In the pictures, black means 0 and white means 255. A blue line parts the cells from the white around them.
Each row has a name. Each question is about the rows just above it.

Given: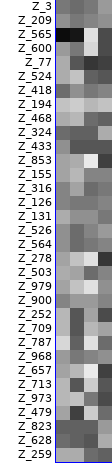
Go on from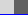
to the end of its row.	[224 108]
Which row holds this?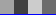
Z_479
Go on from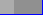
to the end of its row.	[120]

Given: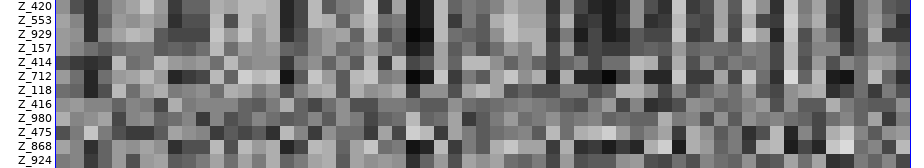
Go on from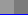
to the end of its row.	[100  29  48 163  91 123  80 111 154 133 174  71 154  59  71  59  59  91
 100  91 154 100 111 111 100 133 123  71 185  91 133 133  59  91 133 133
 100]
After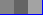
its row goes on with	[ 59 123]
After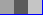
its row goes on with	[144  48 197 123 163  71  38 111 144  91  80]
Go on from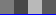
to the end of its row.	[133 133  59  91 133 133 100]
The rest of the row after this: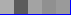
[144  48 100 154  80 163 144 163 111 100 123  71 154  80  91  91 144 154
  80  71 111  80 133 111 100 144  80  91 163 111 163  48  59 123 100 133
  71]
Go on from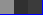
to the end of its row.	[185  80  71 163  80 174  71  59 206 133 174  59  38 111 154 111  48]

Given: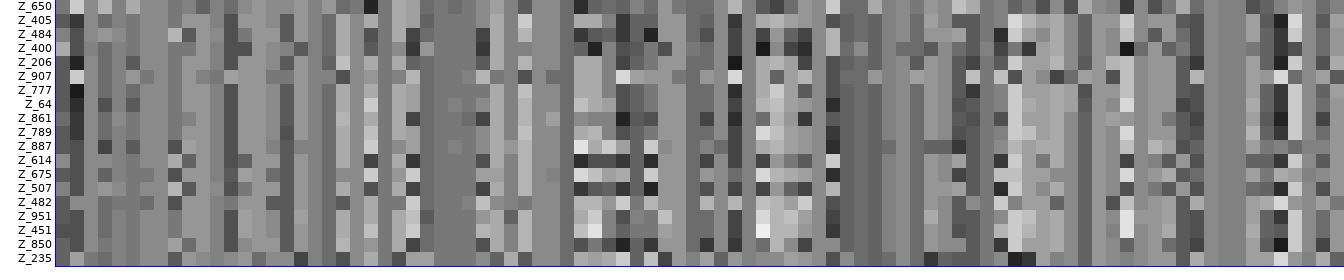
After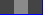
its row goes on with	[129  68 150 120  90 138 203  99 108  99 129 138 108 150 138 159  90 120
  56 203 159 120 170 138  99 150 138  68 138 129  90 150  80 138 129 129
  99  99  56 203 138  90 150]
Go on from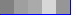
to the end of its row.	[138 159 120]
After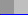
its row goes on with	[138 150 150  90  80 138 129 129 159  99  56 203 138  99 159]

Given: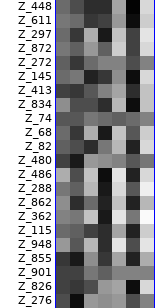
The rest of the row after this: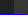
[142  13 216]
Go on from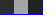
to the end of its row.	[205]
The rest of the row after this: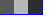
[228  77 228]

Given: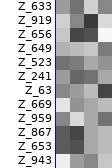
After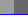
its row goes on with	[114 168]
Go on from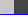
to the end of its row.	[ 81 247]

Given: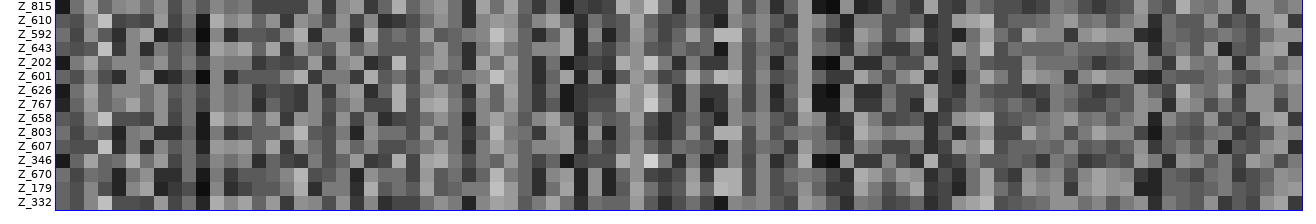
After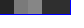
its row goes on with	[101  26 122  58  79 101 101 134 181  90  79 122  37 144 112 112  79 153
  90 112  58 101 181 122 112  58 144 153  37 144  37 101 134  70  47  79
 144  70 172 172  79 134  79 112 122 112  58  47 172 144 122 144 144  47
 101  47 122 153  70  70 162 122 134  79 122 162 134 134  70  26 101  90
  79 112 122  58  79  90 144 134]
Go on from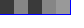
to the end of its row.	[ 47 101 172  90 134 153 112  47 153 101 162 101  58 112  26  58  70  70
 172 144 181 112  47 122  58  58 144  70 122  37 101 153  26  14 144  47
  47 112  79  79 162  70  58 122  90  79  79  58  70 122 112  79  58  70
  90 144 101  70 172 122 112 153  58 144 144 101 134]
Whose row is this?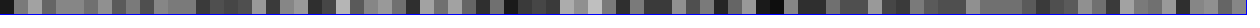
Z_202
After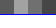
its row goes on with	[ 90 162 101 181 172  79 134  79  90 144 101  58  58 162 122  79 122 162
  58  70  37 112 162 112  79 153 134 144  58 144 162 144 153  37  37 101
 101  90 101 122  90  79 112 144 153]
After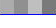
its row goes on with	[ 47 122  58  58 144  79 122  37 101 153  26  14 134  47  47 112  79  79
 153  70  58 122  90  79  79 144 112 112 112  90  58  79  90 144 112  58
 162 122 112 153  47 134 144 101 134]
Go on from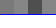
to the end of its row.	[162 144 134  58  37 101  90  70 112 122  58  79 101 144 134]

